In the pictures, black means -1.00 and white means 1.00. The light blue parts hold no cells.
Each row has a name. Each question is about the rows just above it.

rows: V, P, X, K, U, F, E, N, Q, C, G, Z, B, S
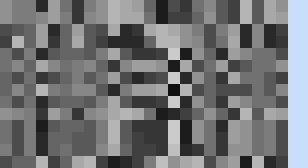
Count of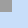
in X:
3
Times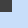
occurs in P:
3
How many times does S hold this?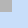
4
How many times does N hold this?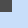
4

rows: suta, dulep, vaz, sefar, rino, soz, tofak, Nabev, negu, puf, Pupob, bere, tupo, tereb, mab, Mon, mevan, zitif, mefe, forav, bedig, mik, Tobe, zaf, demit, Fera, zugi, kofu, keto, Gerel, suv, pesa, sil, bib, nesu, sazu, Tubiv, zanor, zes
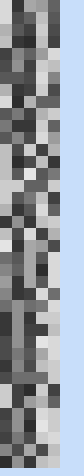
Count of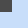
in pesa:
1
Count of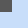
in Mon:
0

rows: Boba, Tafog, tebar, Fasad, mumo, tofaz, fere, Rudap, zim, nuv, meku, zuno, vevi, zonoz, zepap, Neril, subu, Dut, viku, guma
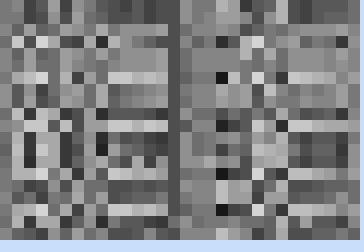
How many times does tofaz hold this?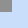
7
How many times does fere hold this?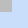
4
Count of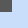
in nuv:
6
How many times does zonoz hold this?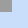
1
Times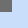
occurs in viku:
5
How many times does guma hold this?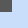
3

